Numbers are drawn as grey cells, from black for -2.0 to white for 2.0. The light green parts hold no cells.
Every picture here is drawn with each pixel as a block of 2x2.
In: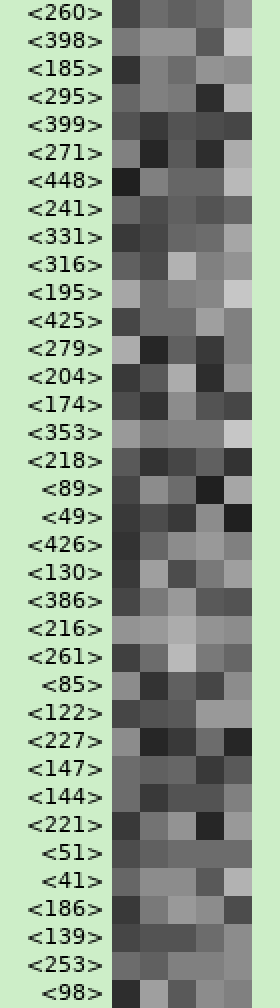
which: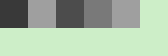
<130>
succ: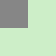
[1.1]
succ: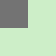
[0.3]
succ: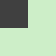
[-0.3]

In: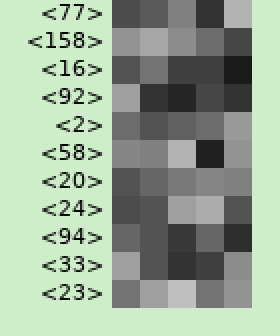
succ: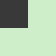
[-0.4]
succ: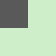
[0.0]
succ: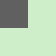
[-0.3]
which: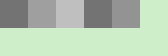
<23>

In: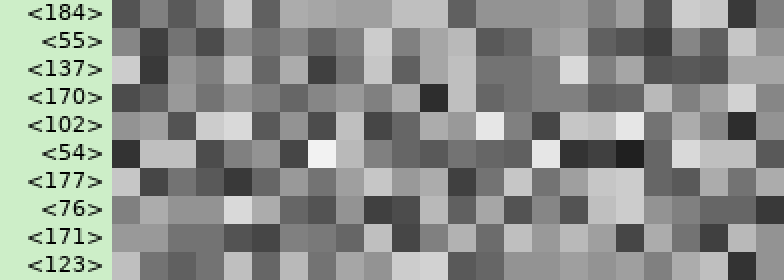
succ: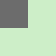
[1.0]
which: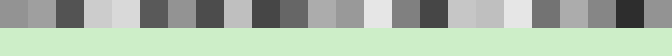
<102>
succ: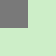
[-0.4]
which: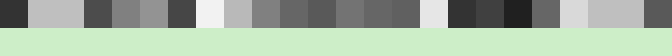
<54>
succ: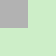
[-0.3]
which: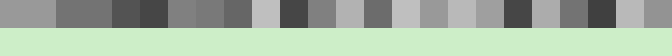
<171>
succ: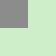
[-0.2]

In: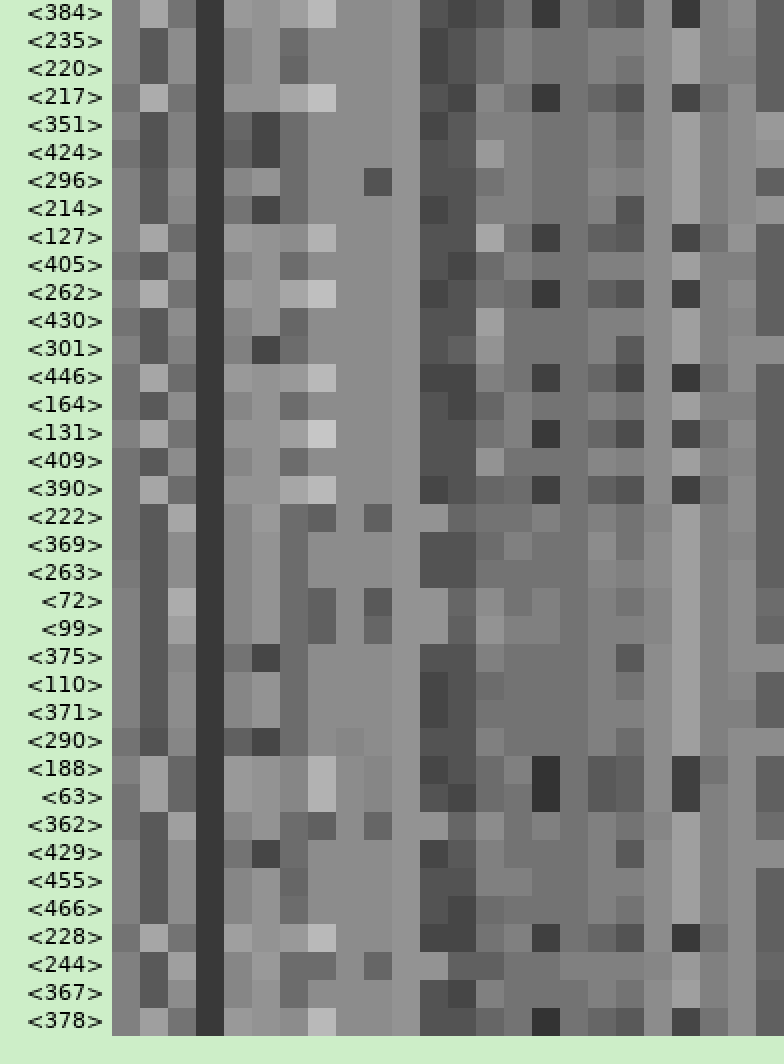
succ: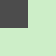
[0.2]
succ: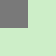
[-0.6]

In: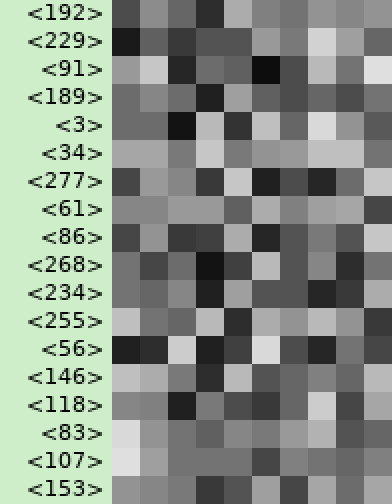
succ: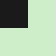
[-0.5]
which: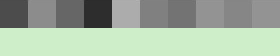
<192>
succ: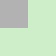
[-0.7]
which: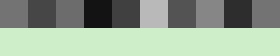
<268>
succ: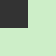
[1.0]
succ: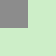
[-0.4]

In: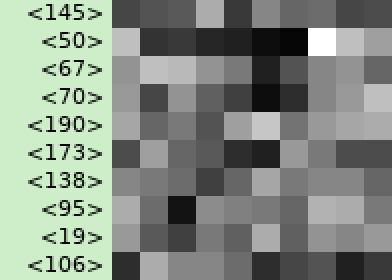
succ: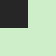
[-1.5]
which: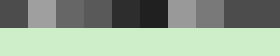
<173>
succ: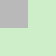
[0.3]
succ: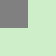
[-0.1]
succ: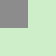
[0.0]
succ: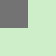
[0.4]

